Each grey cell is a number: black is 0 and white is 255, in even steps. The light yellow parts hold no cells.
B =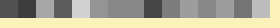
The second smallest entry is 69
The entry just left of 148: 209
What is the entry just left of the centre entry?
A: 136

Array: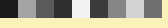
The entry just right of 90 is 47
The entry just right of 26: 164

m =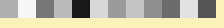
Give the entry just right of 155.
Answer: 196
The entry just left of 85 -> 226
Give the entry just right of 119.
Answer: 187
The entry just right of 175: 247
